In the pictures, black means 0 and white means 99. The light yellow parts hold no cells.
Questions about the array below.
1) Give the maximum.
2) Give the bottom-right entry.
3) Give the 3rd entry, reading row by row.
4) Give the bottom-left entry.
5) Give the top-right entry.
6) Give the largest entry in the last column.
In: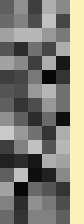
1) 78
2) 37
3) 24
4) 41
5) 53
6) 71

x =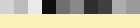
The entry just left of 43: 6
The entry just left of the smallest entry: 91
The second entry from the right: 67

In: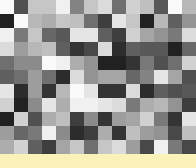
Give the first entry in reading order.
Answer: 97
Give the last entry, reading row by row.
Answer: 28
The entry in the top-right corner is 71
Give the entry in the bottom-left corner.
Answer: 67
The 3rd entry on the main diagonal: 77
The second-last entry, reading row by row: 47
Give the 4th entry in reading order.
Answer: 77
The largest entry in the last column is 89
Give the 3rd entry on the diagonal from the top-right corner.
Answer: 57
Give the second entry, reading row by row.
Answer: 31
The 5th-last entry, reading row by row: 61
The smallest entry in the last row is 24
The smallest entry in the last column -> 24

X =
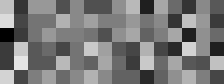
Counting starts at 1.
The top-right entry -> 34
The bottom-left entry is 82
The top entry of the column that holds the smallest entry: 75
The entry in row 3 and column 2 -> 23
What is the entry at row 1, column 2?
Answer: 20
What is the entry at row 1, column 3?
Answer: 59
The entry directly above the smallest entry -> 85
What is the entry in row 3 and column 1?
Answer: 0
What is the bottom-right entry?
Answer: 27
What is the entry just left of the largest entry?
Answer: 23
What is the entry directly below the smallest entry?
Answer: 23
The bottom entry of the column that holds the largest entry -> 27

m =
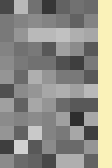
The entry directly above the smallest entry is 34
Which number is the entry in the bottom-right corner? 38
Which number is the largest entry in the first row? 72
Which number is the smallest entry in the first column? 24
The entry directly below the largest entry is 41
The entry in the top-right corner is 41
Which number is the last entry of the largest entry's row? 58
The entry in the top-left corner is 28
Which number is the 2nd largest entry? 78
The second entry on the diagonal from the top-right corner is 38
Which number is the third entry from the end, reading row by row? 68
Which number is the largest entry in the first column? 62
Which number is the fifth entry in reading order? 38
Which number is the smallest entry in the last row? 28
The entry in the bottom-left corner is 54
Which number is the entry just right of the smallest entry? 65
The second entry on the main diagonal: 51
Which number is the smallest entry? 18
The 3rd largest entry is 75
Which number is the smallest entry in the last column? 24
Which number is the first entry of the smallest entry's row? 54
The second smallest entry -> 21

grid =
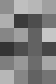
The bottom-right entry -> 45
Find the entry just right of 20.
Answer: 30
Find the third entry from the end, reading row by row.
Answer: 52
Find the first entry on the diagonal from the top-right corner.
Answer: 62
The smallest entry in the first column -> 20
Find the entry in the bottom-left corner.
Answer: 71
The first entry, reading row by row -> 55

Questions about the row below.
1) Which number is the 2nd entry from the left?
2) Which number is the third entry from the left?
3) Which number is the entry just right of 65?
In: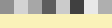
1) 82
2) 65
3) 36

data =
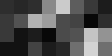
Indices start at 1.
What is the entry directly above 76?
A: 3
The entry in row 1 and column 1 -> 18
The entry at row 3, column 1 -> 22
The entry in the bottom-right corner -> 43
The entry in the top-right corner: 11
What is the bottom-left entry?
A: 7
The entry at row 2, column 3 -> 69
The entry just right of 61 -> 29

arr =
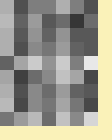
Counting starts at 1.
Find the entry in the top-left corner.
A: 68
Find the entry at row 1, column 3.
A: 49
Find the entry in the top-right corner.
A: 31
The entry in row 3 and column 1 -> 68
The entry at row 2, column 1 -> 72
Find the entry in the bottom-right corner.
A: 83
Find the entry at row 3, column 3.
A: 57
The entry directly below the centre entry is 53
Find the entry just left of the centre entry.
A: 79
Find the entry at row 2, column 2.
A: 38
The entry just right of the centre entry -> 79
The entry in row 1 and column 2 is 31
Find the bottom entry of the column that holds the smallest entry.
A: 53
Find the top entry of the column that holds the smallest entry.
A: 49
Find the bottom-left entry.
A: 46

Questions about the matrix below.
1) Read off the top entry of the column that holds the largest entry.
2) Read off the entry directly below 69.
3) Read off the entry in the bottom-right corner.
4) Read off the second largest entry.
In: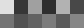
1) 87
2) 35
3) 52
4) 69

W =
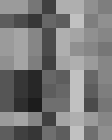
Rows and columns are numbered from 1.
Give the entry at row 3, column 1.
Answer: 60
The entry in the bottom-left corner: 36
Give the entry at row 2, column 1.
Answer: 36
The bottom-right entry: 56
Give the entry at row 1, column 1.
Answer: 60
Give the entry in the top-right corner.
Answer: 49
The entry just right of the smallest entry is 43
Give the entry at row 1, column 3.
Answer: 46
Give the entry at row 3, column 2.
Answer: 64
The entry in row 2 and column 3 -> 21
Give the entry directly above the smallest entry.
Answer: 15
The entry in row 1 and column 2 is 60
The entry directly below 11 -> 52
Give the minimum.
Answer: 11

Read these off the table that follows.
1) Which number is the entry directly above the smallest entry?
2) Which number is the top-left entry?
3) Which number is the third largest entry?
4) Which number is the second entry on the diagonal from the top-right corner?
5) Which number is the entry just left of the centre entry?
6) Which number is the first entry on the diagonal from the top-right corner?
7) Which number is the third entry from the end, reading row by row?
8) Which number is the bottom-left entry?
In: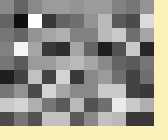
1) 39
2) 53
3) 91
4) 29
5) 68
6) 57
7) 72
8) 29

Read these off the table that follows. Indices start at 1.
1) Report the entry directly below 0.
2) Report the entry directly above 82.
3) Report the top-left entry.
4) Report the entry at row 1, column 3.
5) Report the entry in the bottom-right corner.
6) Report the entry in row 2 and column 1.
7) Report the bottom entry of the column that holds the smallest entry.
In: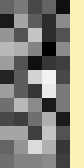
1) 21
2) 6
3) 39
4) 28
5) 24
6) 10
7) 54

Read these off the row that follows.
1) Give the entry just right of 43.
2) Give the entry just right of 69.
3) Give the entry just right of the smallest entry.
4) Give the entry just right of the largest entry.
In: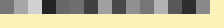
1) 25
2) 34
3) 40
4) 14

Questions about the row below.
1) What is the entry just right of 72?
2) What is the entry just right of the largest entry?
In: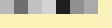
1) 43
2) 12

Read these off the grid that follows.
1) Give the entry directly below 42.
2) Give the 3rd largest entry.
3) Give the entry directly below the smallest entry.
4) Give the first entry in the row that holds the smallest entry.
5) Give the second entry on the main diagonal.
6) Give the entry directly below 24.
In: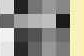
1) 48
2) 83
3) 42
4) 39
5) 63
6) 16
